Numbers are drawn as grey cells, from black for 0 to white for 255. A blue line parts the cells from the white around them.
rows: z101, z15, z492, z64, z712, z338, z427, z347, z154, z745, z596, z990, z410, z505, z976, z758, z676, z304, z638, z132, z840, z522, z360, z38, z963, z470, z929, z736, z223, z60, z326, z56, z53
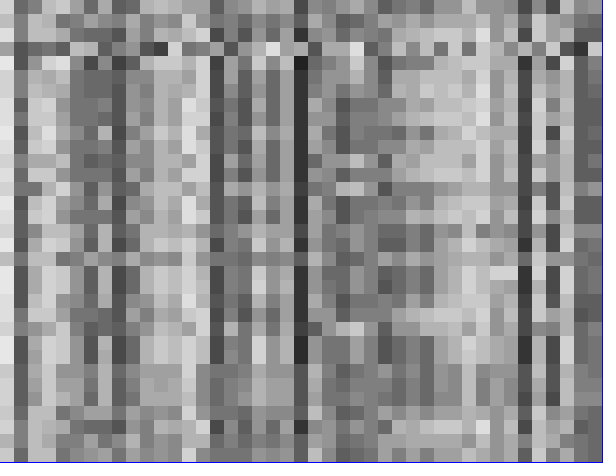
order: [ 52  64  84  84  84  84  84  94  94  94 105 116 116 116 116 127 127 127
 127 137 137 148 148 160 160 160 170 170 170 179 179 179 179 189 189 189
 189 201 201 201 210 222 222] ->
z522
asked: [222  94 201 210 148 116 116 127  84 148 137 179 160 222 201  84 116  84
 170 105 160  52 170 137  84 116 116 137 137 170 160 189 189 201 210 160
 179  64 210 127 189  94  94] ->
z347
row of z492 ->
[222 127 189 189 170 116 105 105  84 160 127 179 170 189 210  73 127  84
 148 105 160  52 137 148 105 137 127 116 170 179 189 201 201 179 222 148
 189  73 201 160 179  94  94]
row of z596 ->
[222  94 201 210 148 116 116 127  84 160 137 179 160 222 201  84 116  84
 170 105 160  52 160 137  84 116 116 137 137 170 160 189 189 189 210 160
 189  64 210 127 189  94  94]

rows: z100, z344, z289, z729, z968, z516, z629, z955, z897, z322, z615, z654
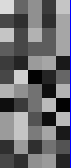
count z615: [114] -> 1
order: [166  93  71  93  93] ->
z729
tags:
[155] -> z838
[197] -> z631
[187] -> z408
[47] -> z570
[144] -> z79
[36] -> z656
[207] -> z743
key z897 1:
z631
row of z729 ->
[ 93  71  93  93 166]
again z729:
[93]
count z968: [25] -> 1

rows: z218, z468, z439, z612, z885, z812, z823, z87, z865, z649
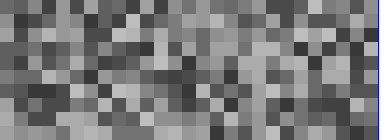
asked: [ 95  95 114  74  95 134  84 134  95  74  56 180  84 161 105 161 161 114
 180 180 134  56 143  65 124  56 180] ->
z612
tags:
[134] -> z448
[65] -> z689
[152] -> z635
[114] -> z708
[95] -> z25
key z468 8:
z689
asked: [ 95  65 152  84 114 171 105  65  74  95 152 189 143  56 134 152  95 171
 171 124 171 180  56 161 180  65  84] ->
z885
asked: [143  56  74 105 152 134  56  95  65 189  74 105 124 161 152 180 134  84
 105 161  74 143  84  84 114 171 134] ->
z468
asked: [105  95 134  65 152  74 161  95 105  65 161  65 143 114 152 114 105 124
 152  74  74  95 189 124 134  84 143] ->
z218
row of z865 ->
[171 124  74  74 171 171 161  84 105  95 189 143 143 124 143  95 180 124
 152  84 143 114  95 105  65 105 114]

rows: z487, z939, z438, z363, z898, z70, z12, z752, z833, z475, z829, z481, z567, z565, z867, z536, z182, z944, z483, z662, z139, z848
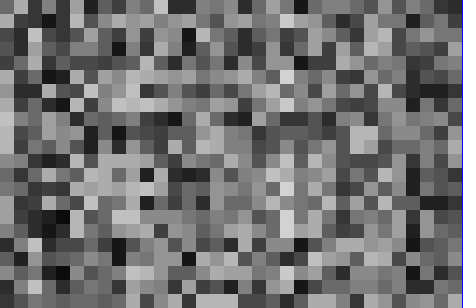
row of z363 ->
[ 83  44 160  94  72 128 128  94  22 128  54 172 128  32  94 148  83  44
  63 148  54 106 160  63 160  94 182 160  72  94  83  63 160]
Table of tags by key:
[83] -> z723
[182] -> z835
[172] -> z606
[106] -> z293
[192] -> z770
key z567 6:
z835
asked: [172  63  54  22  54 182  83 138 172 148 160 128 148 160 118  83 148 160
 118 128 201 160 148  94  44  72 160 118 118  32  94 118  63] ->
z939
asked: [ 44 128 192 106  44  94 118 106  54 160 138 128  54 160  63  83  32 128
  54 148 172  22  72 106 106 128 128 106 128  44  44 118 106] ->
z139
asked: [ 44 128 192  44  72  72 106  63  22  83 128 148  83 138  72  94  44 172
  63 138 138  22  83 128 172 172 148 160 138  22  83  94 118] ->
z944
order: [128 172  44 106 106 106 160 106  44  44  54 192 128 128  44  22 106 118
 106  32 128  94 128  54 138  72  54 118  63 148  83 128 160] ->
z139
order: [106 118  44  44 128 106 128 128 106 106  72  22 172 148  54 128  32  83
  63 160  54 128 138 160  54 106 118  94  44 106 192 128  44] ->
z139

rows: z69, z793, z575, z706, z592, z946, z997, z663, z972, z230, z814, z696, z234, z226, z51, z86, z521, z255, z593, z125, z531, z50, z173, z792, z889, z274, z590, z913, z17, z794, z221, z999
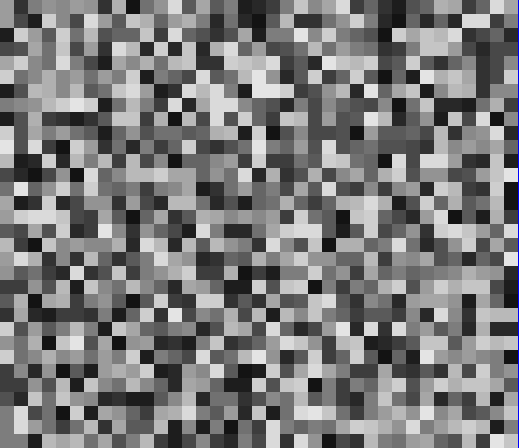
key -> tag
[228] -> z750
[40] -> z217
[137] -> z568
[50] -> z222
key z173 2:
z217
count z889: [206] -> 1
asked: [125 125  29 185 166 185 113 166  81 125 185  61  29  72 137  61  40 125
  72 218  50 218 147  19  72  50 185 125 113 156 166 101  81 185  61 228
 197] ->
z999
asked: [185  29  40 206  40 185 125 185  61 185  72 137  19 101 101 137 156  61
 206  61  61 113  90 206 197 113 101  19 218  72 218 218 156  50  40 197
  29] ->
z696

